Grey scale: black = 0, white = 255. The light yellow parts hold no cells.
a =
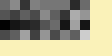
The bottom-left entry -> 74
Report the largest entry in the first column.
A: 107
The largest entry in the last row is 205
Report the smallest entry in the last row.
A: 64
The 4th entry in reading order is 128
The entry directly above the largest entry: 21
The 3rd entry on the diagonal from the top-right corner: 21
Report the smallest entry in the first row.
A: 42
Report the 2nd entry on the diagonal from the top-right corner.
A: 172
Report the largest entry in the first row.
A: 138
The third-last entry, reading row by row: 128

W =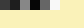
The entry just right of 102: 248
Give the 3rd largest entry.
102
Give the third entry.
135

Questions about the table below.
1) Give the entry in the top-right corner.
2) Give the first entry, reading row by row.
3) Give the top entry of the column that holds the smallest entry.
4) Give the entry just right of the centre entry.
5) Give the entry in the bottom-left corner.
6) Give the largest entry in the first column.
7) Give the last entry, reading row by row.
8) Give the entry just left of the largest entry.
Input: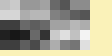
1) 140
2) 193
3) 202
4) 162
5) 62
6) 214
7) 223
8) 193

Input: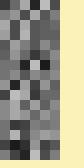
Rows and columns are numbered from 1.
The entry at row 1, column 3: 168
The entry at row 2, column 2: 148
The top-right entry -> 76
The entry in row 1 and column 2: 105
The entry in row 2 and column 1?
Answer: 125
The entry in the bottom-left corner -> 125
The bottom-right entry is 125
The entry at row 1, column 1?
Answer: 57
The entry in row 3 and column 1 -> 168

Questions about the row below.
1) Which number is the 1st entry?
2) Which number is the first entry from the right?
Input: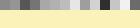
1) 138
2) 107

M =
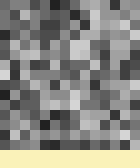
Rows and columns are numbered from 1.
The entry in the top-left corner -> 105
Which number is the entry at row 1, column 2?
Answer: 128
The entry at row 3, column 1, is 116
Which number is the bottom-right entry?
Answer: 182
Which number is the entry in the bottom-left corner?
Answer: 85
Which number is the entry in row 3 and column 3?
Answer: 94
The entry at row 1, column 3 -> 128
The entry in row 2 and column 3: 182
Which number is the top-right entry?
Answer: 140
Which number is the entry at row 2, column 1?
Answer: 116
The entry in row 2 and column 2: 76

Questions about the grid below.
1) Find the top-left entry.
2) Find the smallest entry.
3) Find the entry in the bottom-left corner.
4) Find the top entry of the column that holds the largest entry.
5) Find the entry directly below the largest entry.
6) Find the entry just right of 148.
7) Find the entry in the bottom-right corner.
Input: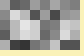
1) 166
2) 52
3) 175
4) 105
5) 218
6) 157
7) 83

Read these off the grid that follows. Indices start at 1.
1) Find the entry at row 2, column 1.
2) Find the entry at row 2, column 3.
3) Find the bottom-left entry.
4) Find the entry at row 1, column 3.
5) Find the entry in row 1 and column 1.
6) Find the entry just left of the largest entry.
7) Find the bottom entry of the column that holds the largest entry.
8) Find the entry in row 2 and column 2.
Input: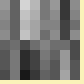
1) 140
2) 194
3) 75
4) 212
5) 152
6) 98
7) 24
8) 98

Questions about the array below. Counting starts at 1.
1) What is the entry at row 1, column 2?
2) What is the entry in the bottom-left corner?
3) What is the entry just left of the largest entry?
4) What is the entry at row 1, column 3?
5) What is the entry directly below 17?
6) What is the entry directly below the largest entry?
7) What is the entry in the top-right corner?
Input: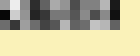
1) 237
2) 109
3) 158
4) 138
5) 98
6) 205
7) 26

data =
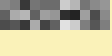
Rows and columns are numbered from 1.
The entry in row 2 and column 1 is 97
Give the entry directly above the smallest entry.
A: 182
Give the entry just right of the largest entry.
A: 204
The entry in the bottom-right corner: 126
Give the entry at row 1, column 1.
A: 138
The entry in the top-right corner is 150
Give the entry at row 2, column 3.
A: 182
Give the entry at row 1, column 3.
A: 56
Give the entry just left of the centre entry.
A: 159
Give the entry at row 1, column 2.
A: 126
